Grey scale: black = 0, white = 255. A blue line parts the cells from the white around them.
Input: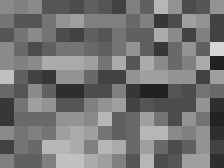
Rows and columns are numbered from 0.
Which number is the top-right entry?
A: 147
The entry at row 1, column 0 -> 116
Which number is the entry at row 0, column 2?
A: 138
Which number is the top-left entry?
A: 138
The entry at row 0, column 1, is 128
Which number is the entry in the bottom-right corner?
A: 46
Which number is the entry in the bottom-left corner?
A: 128
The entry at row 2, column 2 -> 138
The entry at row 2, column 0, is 85
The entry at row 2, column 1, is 116

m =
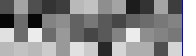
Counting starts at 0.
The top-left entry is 79
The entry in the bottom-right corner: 213
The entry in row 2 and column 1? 108
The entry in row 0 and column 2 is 79
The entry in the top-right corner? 61
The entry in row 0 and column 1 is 164
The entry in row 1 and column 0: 7
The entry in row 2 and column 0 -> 225
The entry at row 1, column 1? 108
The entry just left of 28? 164

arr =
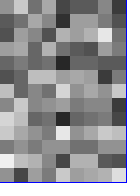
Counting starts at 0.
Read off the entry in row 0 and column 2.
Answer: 113
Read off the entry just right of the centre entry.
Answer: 146
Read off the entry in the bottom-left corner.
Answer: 146
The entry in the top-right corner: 59
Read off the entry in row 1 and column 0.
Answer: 90
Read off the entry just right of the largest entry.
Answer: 190
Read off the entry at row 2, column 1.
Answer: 158
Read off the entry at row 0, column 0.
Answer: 146
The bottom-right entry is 222
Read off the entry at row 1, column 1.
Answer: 113
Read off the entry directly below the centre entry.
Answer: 158
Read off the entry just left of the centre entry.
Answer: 113
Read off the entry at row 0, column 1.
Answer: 201
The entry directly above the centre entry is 158
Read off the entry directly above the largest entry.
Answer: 123
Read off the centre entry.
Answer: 213
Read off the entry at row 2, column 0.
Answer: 81
